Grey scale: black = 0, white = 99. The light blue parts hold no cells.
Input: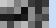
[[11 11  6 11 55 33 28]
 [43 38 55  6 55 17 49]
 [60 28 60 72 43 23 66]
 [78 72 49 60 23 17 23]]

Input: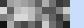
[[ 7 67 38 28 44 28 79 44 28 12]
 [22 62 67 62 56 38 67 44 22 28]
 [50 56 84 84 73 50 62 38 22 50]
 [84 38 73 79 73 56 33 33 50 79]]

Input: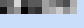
[[ 7 46 57  1 24 18 62 67 78 57 72]
 [35 40 83 24 35 35 62 52 40 30 67]]

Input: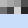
[[43 25 81 14]
 [71 65 59 31]]

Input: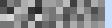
[[25 51 41 67 73 25 62 62 56 73 25 62 35 67 56]
 [35 20 73 67 20 15 51 46 73 35 41 67 51 30 46]
 [46 46 62 35 73 30 41 35 73 41 67 51 67 56 62]
 [79 84 56 51 30 84 56 46 51 30 51 35 62 41 46]]

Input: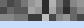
[[28 40 34 34 64 58 17 64 40 17 40 52]
 [40 28 34 46 58 64 17 69 46 23 52 58]
 [52 52 46 46 23 23 74 28 52 58 40 28]]

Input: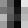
[[45 39  8 67]
 [56 34  3 89]
 [61 24  3 78]
 [72 34 18 72]]
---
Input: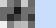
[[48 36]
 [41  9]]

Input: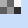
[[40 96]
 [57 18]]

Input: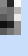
[[15 98]
 [42 71]]

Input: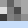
[[38 60]
 [48 29]]

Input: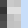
[[78 76]
 [86 86]]

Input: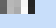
[[71 69]
 [72 66]]
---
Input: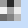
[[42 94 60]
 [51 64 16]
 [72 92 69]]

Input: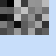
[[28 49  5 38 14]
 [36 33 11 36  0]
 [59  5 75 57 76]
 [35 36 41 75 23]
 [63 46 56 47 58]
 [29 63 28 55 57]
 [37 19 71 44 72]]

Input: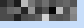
[[29 29 16]
 [29 40 26]
 [12 43 10]
 [29 14 72]
 [32 58 46]
 [37 20 33]
 [81 32 43]
 [34  2 29]
 [32 73 36]
 [35 31 40]
 [51 54 33]]

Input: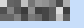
[[40 31 84]
 [40 51 39]
 [50 33 37]
 [29 23 74]
 [47 55 46]
 [42 25 59]
 [27 27 56]
 [37 36 49]
 [75 85 30]
 [37 24 67]]

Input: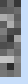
[[46 44 76 40 30 39 49 37 67 37 27]
 [42 17 75 50 32 21 30 67 60 38 41]
 [48 49 53 41 45 65 28 42 37 42 21]]

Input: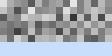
[[70 49 53 35 75 87]
 [45 44 45 58 60 67]
 [81 25 51 52 31 59]
 [68 42 46 80 51 54]
 [32 74 66 71 89 35]
 [70 41 34 69 53 70]
 [72 63 50 81 56 49]
 [67 58 42 76 60 60]
 [78 29 58 34 44 64]
 [47 68 54 75 86 43]
 [54 38 68 21 65 89]
 [76 66 54 74 50 50]
 [40 48 76 36 67 68]
 [36 73 58 75 77 40]
 [50 49 71 29 69 72]
 [75 64 50 79 52 56]]

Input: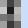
[[62 46 78 63]
 [22 40 11 26]
 [41 67 72 48]]

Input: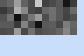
[[29 35 32 22 35]
 [31 35 44 30 40]
 [60 22  6 68 61]
 [28 51 31 53 38]
 [44 30 46 28 29]
 [30  7 60 25 78]
 [33 35 30 40 25]
 [35 36 43 44 29]
 [39 28 34 34 34]
 [52 48 26 27  8]
 [37 39 31 41 23]]
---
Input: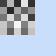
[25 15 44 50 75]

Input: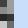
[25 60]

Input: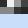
[18 52]

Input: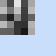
[61 46 53 19 65]

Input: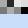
[66 67]

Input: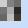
[80 67 22]

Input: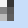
[95 34]

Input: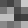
[32 62 22 69]
